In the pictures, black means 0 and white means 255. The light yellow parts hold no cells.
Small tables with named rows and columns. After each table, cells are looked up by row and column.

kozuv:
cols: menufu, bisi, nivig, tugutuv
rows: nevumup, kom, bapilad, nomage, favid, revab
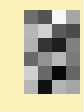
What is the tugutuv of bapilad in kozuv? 128
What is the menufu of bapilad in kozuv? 178
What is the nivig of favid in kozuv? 8
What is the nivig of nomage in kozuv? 183
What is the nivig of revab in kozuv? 180
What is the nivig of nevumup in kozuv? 247

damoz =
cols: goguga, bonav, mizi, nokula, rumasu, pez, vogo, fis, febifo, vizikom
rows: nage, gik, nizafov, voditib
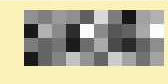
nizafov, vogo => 74
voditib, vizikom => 163
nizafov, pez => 170
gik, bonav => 177
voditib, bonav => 100
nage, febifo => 161
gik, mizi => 138
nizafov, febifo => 100
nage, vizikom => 177

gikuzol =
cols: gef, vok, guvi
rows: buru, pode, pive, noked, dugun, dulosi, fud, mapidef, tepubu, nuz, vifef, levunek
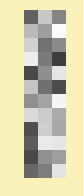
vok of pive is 113
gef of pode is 186
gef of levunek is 103
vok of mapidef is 203
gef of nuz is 93
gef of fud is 144

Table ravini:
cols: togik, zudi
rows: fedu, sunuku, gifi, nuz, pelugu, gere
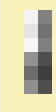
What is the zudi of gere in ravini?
79
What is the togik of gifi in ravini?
247
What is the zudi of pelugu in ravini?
61
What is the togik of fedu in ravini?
243
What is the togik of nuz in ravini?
146
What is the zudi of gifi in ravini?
128
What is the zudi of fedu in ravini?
129
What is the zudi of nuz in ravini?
78
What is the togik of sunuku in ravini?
228
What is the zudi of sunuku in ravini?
114
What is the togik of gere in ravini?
143
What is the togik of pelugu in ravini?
108

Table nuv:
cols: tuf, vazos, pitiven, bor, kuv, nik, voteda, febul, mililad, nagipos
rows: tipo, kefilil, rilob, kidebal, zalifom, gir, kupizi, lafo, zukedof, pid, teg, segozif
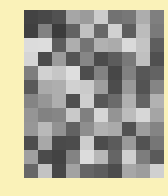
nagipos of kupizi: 178
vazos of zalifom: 209
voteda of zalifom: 71
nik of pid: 76
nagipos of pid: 118
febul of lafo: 188
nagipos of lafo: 165
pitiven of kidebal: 155
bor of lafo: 201
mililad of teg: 125
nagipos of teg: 90
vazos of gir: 170
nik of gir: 158
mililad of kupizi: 99
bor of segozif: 162
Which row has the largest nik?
lafo

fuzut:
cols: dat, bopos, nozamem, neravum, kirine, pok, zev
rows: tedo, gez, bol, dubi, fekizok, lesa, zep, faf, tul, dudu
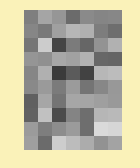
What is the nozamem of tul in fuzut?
141
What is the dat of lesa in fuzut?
137
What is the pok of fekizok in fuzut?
183
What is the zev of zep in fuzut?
153
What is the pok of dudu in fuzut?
146
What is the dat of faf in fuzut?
98
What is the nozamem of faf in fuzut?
75
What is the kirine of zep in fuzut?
165
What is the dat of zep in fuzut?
96
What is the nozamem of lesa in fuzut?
123

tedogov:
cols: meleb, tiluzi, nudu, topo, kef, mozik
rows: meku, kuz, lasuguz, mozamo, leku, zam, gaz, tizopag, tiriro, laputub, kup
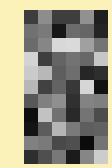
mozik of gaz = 127
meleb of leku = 202
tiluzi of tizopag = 194
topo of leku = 110
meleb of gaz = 88
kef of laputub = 11
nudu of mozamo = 100
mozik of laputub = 116
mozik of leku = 46
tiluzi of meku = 141
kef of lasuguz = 160
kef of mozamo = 104

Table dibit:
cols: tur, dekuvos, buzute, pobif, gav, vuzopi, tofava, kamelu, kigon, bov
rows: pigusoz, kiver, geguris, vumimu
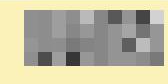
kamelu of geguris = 95
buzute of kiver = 158
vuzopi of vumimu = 135
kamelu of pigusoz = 148
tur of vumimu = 143
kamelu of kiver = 165
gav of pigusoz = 186
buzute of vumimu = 158
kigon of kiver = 116

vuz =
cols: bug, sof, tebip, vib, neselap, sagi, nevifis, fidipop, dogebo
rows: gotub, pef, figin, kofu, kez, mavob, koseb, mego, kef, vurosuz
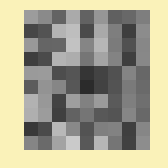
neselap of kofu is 118
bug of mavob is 92
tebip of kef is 184
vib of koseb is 158
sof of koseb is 152
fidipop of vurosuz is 65
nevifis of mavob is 83
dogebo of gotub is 126
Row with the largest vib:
vurosuz

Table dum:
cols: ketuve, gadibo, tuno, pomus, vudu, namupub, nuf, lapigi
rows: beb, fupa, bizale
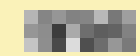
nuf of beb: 120
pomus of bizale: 220
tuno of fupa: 60
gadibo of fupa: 141
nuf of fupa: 99
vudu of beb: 133
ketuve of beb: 181
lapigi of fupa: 130
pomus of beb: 130

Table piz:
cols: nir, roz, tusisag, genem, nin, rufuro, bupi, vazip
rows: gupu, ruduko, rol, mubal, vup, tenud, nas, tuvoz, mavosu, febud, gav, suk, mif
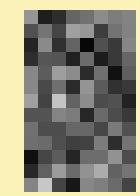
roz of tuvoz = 83
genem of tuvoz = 123
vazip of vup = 95
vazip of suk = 116
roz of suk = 96
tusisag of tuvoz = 132
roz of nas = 67
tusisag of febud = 78
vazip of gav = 77
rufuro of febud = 124
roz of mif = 199
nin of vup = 43
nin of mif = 135
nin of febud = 66
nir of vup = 135
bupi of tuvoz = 76
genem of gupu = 101
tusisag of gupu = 45
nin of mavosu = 103

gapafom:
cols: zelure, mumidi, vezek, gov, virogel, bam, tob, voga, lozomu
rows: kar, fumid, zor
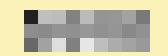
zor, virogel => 230
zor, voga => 163
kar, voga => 162
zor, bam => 190
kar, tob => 150
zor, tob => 172
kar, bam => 149
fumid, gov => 144

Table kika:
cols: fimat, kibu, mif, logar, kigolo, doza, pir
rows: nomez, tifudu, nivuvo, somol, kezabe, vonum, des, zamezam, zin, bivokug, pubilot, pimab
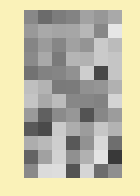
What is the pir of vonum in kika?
177
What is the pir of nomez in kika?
169
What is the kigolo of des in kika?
134
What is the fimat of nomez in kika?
136
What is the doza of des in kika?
130
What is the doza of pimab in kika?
109
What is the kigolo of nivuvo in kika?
148
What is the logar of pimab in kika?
83
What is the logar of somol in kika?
181
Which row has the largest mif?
pimab

